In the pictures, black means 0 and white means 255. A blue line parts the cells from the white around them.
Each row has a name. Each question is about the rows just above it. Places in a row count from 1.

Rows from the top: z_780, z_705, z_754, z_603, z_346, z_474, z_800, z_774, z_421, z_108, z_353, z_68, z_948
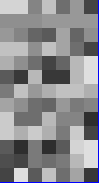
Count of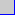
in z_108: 3
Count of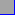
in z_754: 1
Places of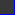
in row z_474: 2 4 5
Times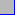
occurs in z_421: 1
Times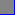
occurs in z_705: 0
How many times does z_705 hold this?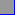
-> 4

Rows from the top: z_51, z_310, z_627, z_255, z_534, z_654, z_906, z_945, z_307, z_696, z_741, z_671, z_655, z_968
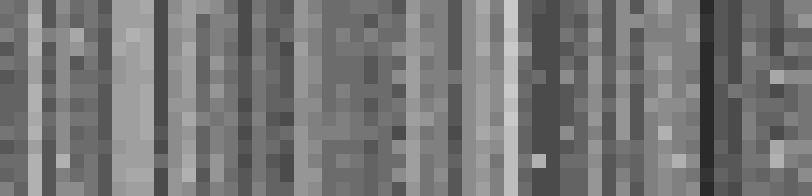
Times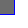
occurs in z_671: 10
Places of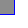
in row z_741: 5 13 23 29 34 36 48 57 58
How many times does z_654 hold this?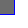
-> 10
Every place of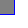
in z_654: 16 31 32 47 49

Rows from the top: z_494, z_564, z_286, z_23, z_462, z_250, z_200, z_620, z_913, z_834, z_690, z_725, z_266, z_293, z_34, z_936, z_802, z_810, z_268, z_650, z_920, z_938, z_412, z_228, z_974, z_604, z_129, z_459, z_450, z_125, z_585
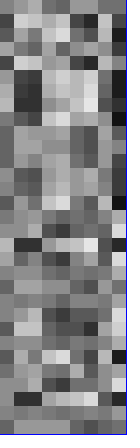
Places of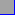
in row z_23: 1 4 7
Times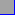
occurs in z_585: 0
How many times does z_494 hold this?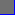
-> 3
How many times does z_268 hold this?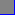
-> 2

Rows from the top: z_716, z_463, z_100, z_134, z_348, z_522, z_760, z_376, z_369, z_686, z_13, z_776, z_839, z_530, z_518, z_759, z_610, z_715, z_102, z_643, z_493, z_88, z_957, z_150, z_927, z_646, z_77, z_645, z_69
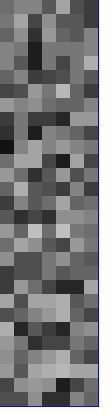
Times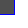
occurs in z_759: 0
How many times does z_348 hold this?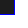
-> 1
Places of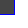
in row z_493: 4
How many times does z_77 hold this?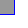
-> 1
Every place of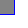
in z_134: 1 7
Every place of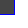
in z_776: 4 7

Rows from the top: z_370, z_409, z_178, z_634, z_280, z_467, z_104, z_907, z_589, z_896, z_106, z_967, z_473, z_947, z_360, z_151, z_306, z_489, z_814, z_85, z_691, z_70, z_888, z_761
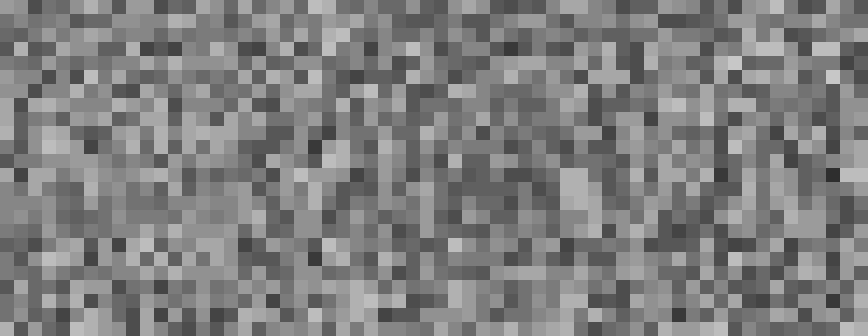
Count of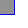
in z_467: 4
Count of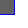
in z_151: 8
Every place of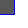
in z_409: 6 17 30 31 34 35 41 50
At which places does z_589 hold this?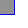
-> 7 15 37 41 48 49 55 57 61

